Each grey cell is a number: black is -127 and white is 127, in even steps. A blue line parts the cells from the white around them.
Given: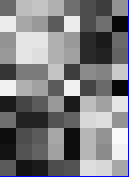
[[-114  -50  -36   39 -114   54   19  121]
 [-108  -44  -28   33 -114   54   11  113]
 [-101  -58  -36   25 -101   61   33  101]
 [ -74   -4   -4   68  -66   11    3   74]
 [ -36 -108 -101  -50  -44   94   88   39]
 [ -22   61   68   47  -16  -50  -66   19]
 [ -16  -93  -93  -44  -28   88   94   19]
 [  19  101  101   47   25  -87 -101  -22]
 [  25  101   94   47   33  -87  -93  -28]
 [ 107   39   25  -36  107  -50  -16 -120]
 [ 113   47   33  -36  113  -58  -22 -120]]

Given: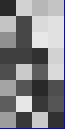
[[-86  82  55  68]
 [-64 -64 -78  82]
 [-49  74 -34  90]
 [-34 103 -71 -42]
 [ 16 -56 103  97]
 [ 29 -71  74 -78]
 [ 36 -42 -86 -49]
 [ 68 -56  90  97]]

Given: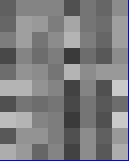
[[-55   4 -18  -2 -69 -18 -39  12]
 [-47 -10 -18 -10 -55 -10 -39 -18]
 [-39  19  19  -2 -47  12 -31  25]
 [-31   4   4   4 -47 -10 -25  12]
 [-25  31  25  -2  38 -10 -18  31]
 [-18  19  12 -10  52  12  25  25]
 [ -2  31 -10  12  52  -2 -25  31]
 [ 45  25 -25   4 -61  12 -39  45]
 [ 52  52  19   4 -61   4 -47  73]
 [ 60  52   4  -2 -69 -10 -47  73]]

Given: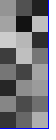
[[ -89   14   27]
 [ -74  -24   47]
 [ -66   63   -9]
 [  -9  -60   35]
 [   6  -52  -16]
 [  20  -46  -95]
 [  35 -109   63]
 [  76   55  -82]]

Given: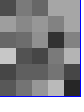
[[-57 -32 -32 -11 -57]
 [-51  -5 -24  38  38]
 [-39 -11  23  58 -89]
 [-24 -18  16 -77   2]
 [ 30   8  23   2  38]
 [ 71 -45 -57  -5  52]]

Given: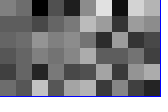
[[ -63  -26  -91   -6  -55  -47   36  -69   20   44]
 [ -41  -26    0  -12    6   44  -34  -34  -12  -63]
 [ -34  -34  -55  -26   -6   59   28  -75   28   12]
 [ -26  -18   20    0   12  -12  -83   28  -75  -55]
 [ -18  -41   67  -41   36   52  -69    6  -63  -91]
 [   0  -18 -127  -47  -97   12   97 -112   83   52]]
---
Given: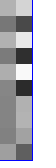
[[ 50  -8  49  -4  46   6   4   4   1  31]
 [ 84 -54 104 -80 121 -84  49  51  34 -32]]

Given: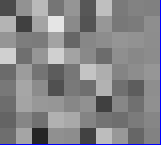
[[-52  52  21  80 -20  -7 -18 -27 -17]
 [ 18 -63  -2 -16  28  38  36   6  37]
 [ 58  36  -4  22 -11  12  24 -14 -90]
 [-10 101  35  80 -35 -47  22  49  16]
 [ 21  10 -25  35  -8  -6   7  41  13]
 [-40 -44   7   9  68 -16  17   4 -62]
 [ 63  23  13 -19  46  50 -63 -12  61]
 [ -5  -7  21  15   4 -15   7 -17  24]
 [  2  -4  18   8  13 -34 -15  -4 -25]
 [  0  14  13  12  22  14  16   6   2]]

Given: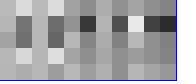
[[ 58  54  35  55  54]
 [ 91 -11 -15  88  45]
 [ 58  55  55  54  55]
 [ 92 -18 -25  94  29]
 [ 34  19  55  36  56]
 [ 13 -71   5  15  30]
 [ 45  52  44  39  48]
 [ 17 -48   2  16  16]
 [ 36 105  56  28  54]
 [ 15 -62  16  16  37]
 [  4 -83   1   4  24]]

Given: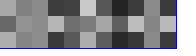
[[ 40 -23  46]
 [  1  19   5]
 [ 11  12  13]
 [-66  54 -69]
 [-62 -16 -38]
 [ 73  -3  45]
 [-40  38 -34]
 [-91 -32 -86]
 [-67  61 -71]
 [ 11   5  10]
 [-68  57 -67]]

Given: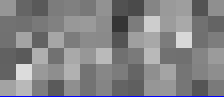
[[ 22 -13 -14 -30 -29  35]
 [-26 -15  36 -37  92  57]
 [-38  -6 -29  47  25  -1]
 [ -3   1  38 -14  14 -37]
 [  0  24  -3  41  49  15]
 [ -7  26  11  23 -12 -12]
 [ 18  12  10  58   7   5]
 [-46 -74 -44 -15  -3 -27]
 [-53  -3  31  -5 -26 -32]
 [  5  77  40  57  15  22]
 [ 26  28  -3 -14  36  24]
 [ 30  41  88 -15 -10  -9]
 [-44 -14 -15   5   3 -42]
 [ 15 -27  -2  27  14  -5]]

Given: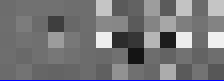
[[ -18  -17  -18  -17  -20]
 [ -14   -3  -13  -22  -12]
 [ -14  -20  -15  -15  -25]
 [ -14  -65   28   -8  -27]
 [ -17  -23   -7  -14  -25]
 [ -17  -17  -18  -19  -19]
 [  69    8  110  -21  -31]
 [ -37    7  -83  -14   18]
 [ -29  -37  -73 -107  -15]
 [  29    4   54  -18  -23]
 [ -36   39  -99  -28   44]
 [  67   -1  109  -13  -37]
 [ -20  -12  -18  -28  -12]
 [  69    3  112  -17  -40]]

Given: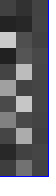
[[-62 -92  75 -94 -59  32 -53   1 -58 -87 -65]
 [-78 -88 -48 -42  60 -61  70 -54  44 -62 -13]
 [-60 -59 -62 -55 -57 -58 -58 -60 -63 -58 -60]]

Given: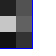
[[ -93   70 -109]
 [ -45  -30  -76]]
